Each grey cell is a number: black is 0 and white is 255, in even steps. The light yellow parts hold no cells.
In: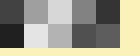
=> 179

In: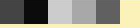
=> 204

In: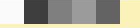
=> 127

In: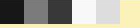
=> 56

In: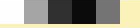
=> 48

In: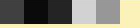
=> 36

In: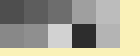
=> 210

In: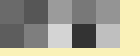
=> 212
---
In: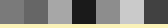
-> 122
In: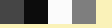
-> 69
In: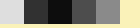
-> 222
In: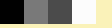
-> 1
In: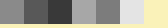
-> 138
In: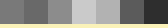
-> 121
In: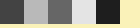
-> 67
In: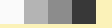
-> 250
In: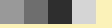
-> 153
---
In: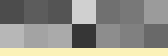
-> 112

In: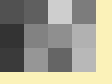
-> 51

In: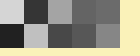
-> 107

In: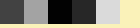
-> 218

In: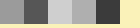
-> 59

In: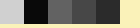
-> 43

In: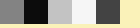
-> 67

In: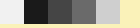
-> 207

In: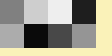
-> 172
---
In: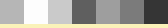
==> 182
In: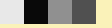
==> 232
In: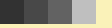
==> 50
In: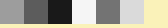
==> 157
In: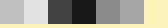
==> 191
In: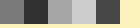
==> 122
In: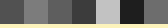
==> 82
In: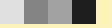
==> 224
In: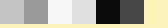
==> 195
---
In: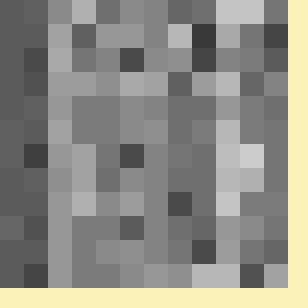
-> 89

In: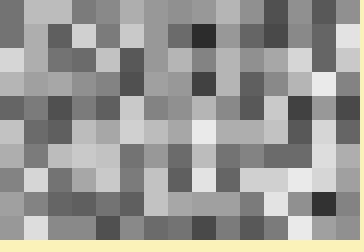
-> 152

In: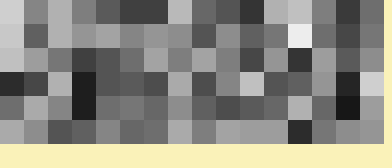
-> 170

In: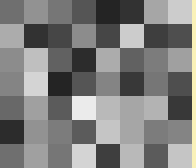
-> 111

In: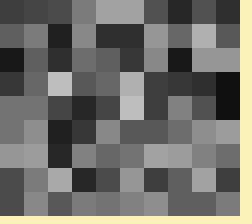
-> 75

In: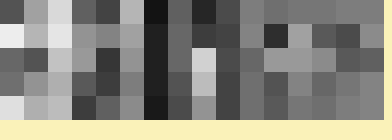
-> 223

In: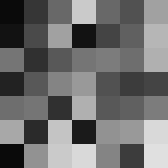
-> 10

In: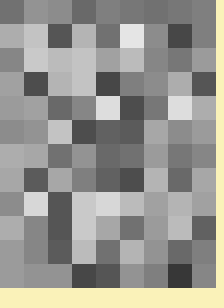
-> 155
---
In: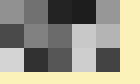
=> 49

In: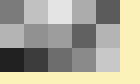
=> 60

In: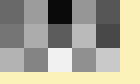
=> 132

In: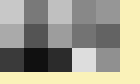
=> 16

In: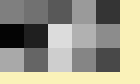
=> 101

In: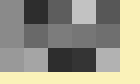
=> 165

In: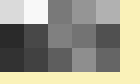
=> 65
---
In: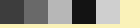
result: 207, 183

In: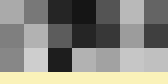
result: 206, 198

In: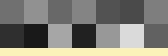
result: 218, 166

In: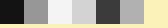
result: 244, 211

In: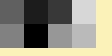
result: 215, 186

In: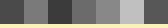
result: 192, 136

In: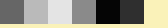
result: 228, 186

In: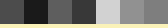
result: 210, 145

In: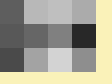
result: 211, 191

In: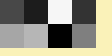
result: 246, 182
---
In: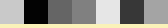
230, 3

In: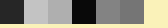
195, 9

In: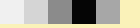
240, 5

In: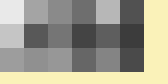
233, 60

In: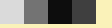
218, 13

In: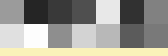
253, 37

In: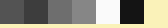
250, 20

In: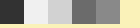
240, 50

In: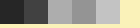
195, 38
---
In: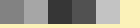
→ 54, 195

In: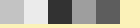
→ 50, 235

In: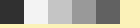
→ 197, 243

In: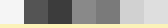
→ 137, 245

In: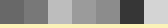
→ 155, 212

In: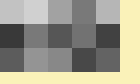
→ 86, 208

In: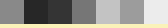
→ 118, 236
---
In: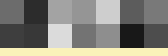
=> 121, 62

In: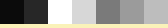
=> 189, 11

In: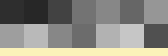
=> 150, 158

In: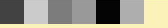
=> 174, 66

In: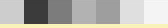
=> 244, 205

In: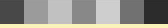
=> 44, 72
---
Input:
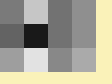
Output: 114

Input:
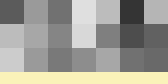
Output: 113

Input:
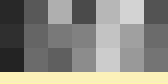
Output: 175

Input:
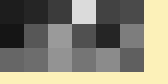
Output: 59

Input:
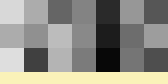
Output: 101

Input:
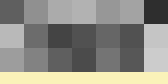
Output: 171

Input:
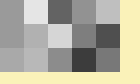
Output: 99

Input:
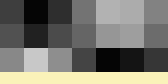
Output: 46
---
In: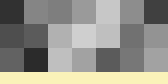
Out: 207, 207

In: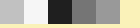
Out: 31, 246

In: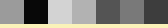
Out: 178, 211

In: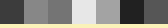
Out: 231, 231

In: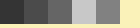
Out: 101, 200

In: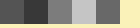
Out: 124, 197
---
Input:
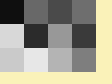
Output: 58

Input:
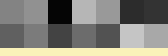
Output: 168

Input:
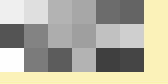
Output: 207

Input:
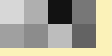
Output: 99

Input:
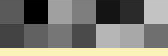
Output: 111

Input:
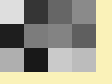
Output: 95

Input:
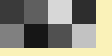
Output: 194

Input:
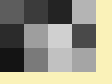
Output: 73

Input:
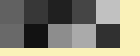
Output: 48
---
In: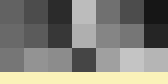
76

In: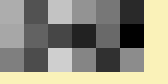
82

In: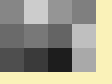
204

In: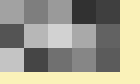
126

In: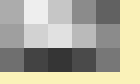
238

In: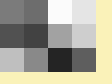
109

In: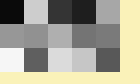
205

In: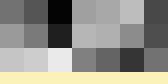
85

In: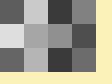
202
